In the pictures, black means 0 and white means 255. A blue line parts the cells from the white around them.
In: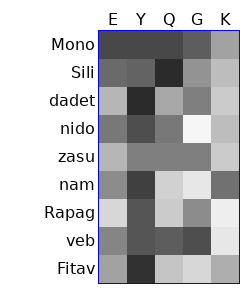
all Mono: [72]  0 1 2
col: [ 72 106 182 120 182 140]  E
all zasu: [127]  1 2 3
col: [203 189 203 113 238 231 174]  K

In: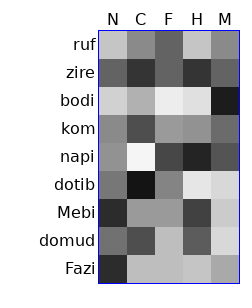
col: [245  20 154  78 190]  C
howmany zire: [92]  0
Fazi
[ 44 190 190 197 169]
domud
[113  78 190  92 216]
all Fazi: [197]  3
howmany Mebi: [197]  0

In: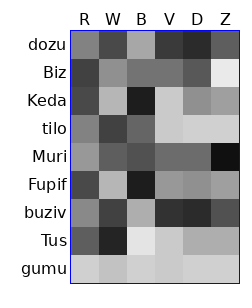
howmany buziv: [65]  1
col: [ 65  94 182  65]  W
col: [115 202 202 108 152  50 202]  V
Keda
[ 73 182  29 202 144 159]
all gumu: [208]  0 2 4 5

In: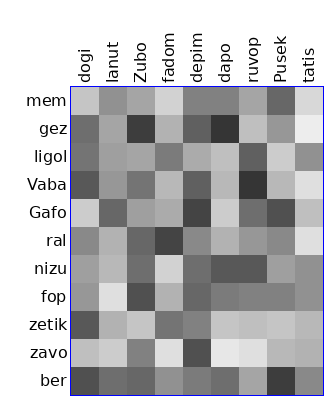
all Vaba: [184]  3 5 7
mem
[197 145 165 210 129 129 165 103 216]

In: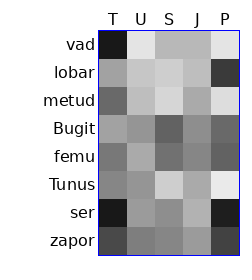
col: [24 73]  T
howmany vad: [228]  2

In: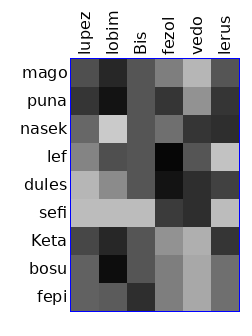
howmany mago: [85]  2
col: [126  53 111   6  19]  fezol
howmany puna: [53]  3
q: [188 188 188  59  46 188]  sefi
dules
[182 139  85  19  46  65]
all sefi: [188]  0 1 2 5
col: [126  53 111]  fezol

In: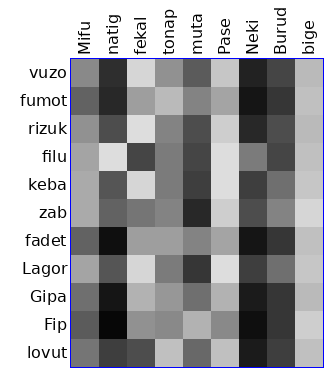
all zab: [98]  1
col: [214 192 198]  bige
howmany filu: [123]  2
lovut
[117  62  77 192 104 192  27  62 192]
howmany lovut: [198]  0
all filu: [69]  2 4 7
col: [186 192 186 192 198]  bige

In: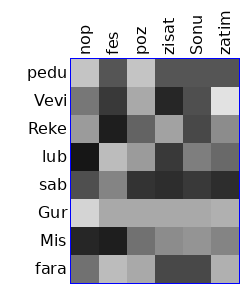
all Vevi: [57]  1
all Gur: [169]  1 2 3 4
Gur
[212 169 169 169 169 176]
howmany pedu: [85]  4
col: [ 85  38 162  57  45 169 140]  zisat
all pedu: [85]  1 3 4 5

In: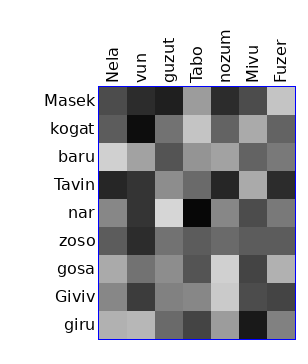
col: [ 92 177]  Fuzer
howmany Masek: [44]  2
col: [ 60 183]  vun
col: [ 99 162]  nozum
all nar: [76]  5
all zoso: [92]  0 3 5 6
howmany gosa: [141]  1

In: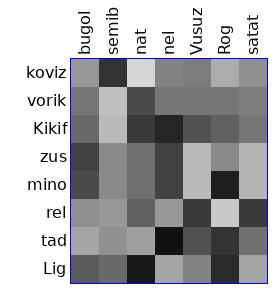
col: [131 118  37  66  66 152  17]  nel
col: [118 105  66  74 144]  bugol
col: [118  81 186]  Vusuz
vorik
[118 192  74 118 118 118 125]
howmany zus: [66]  2
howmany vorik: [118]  4
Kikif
[105 186  58  37  81  97 118]

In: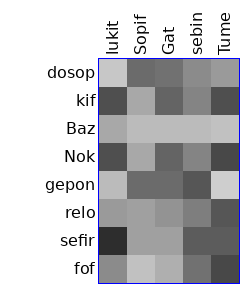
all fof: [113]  3
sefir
[ 45 160 160  92  92]
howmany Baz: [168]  1
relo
[154 160 147 126  86]
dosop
[199 107 113 139 154]
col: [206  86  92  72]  Tume
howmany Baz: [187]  3

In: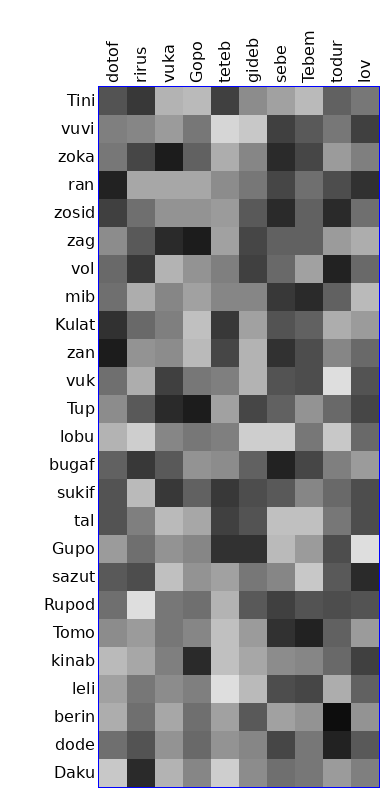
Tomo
[140 155 119 134 192 155  49  34  97 155]
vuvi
[127 134 155 119 214 200  64  89 119  64]
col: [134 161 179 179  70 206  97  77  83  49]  gideb
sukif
[ 83 186  56  97  56  77  89 134 105  77]
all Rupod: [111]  0 3
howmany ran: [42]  0
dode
[111  83 147 105 147 134  70 119  34  89]

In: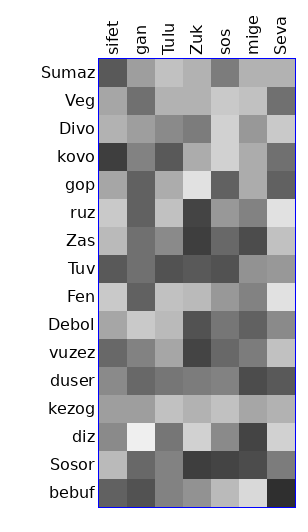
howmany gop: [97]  3
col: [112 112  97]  gan
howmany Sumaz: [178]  3
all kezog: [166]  5

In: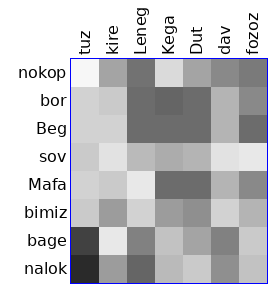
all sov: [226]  1 5
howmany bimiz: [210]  2
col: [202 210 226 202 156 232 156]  kire
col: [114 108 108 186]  Leneg
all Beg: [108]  2 3 4 6

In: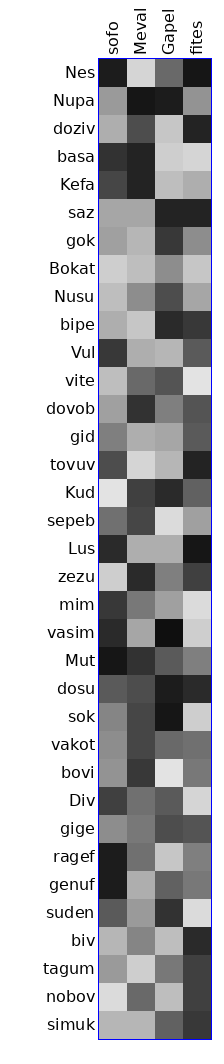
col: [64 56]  fites
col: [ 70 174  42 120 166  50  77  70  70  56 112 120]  Meval
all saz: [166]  0 1
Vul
[ 56 174 182  90]
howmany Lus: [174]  2
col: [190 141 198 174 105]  Meval

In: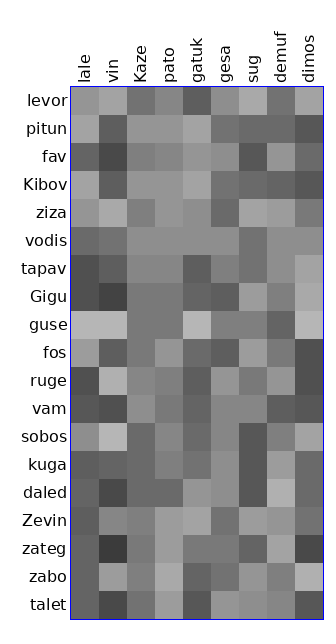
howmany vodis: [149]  0
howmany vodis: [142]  6
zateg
[100  59 121 156 121 121 100 163  73]
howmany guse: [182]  4

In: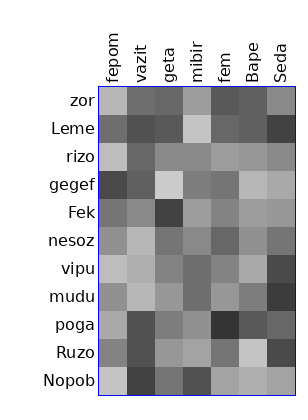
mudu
[145 183 151 110 151 125  60]
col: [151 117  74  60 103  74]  Seda
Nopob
[196  66 117  81 163 175 163]
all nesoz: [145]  0 5

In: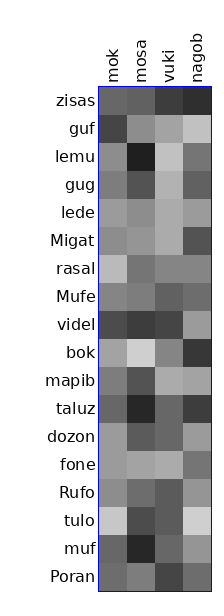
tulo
[199  76  91 207]
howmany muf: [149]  1
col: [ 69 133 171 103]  vuki
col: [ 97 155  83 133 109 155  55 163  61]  nagob
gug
[125  83 178  97]

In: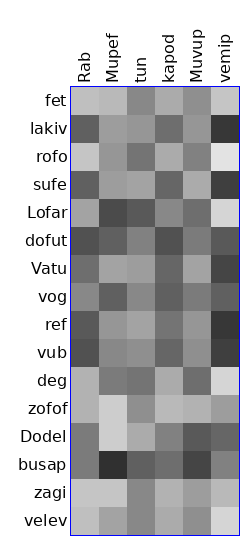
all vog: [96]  1 3 5
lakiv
[ 96 157 150 110 150  55]

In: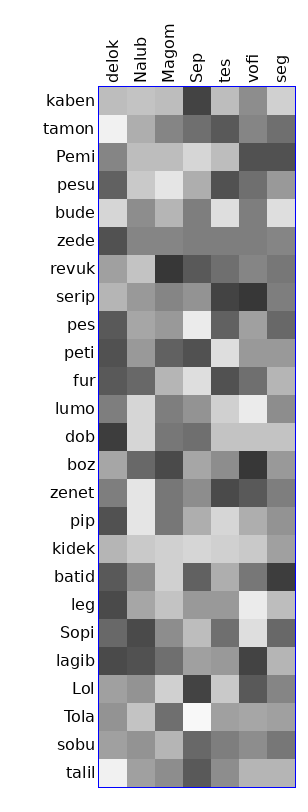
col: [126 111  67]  tes
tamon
[241 174 133 111  89 133 111]
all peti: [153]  1 5 6
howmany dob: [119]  1
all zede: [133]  1 2 6

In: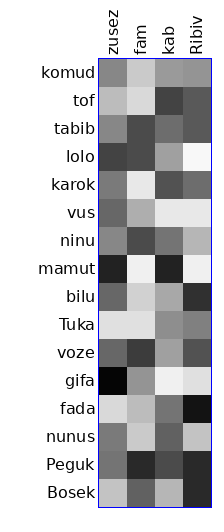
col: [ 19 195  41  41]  Ribiv
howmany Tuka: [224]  2
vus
[103 174 232 232]
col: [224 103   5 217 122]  zusez
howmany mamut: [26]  0
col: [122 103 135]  zusez

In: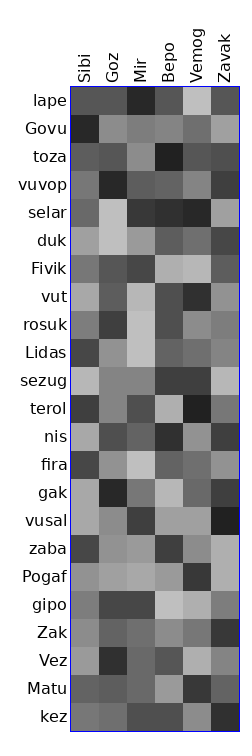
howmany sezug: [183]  2
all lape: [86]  0 1 3 5
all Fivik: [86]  1
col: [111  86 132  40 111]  Vemog
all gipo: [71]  1 2
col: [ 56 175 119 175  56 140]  Vemog

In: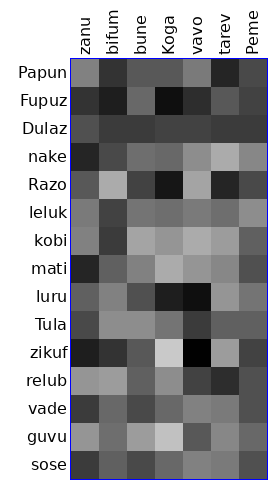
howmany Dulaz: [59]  4
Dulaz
[80 59 59 66 66 59 59]

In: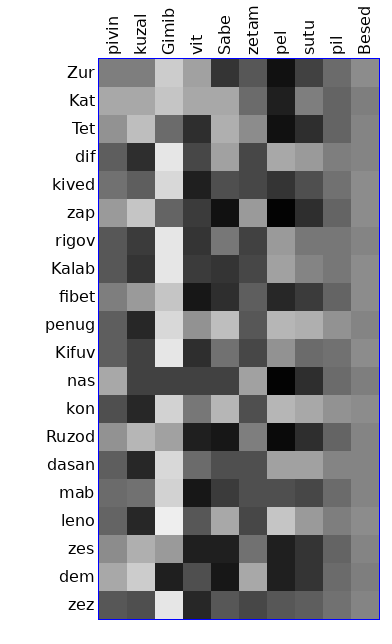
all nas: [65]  1 2 3 4
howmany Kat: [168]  4
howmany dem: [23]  1
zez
[ 87  79 230  39  87  71  87  94 113 132]
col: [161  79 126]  zetam
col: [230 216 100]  Gimib
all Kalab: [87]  0

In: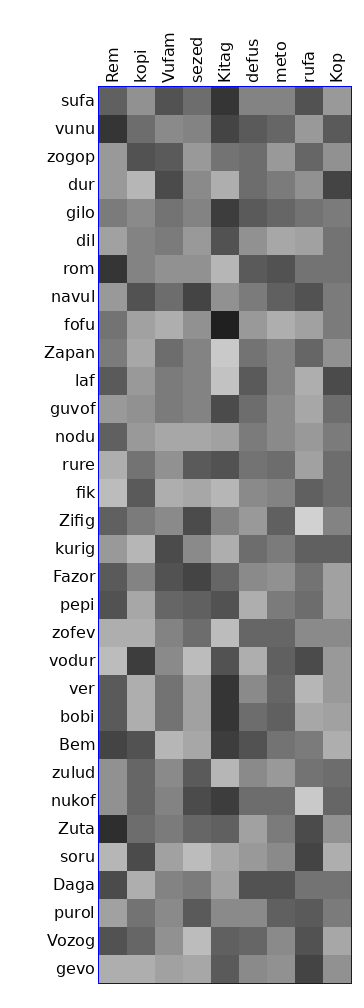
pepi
[ 82 167 102  96  82 174 123 109 161]
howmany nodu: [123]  2
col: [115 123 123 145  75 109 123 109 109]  Kop
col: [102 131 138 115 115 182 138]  Vufam
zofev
[174 174 131 109 188 102 102 138 138]
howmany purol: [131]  0

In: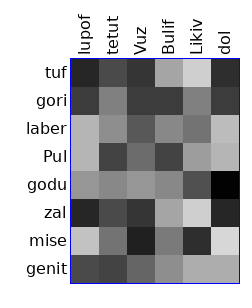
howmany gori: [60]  4
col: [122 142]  Bulif
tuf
[ 38  74  53 165 207  46]
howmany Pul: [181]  2
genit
[ 74  67 101 142 173 173]

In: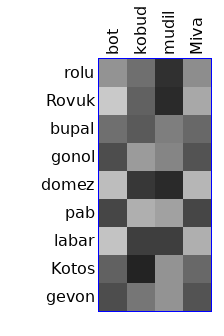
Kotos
[ 97  35 147 104]
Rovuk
[201  97  42 168]

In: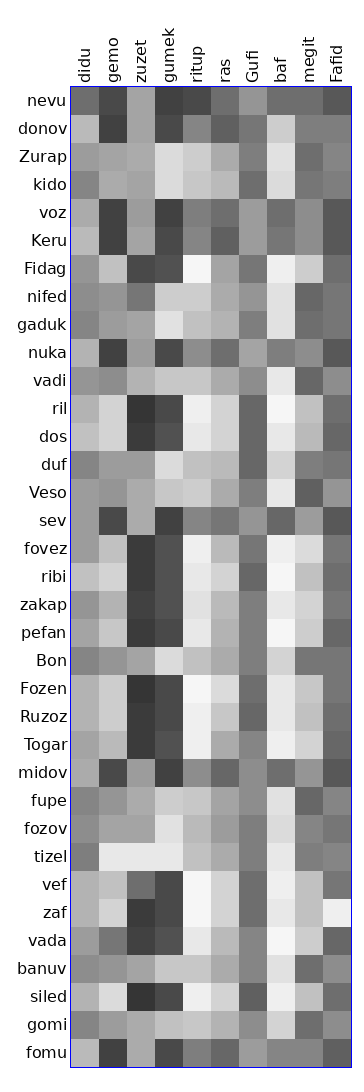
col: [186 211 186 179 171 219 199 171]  ras
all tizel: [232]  1 2 3 7
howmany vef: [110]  2
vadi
[149 141 179 199 199 171 141 232 103 141]
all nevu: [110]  0 5 7 8
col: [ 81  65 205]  gumek
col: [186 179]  ras

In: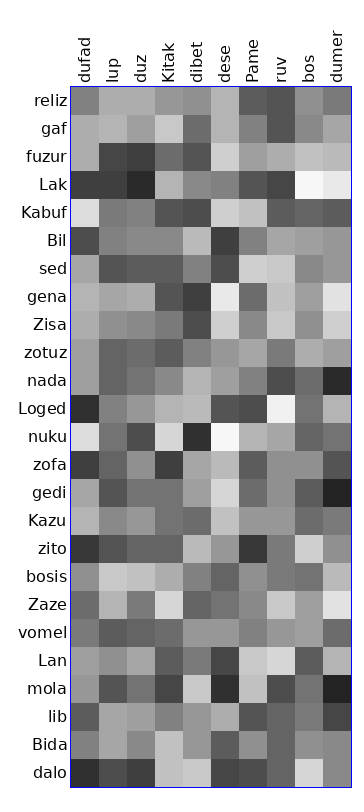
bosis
[144 200 193 173 129 100 144 122 115 186]
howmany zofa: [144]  3
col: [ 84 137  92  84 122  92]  Kitak

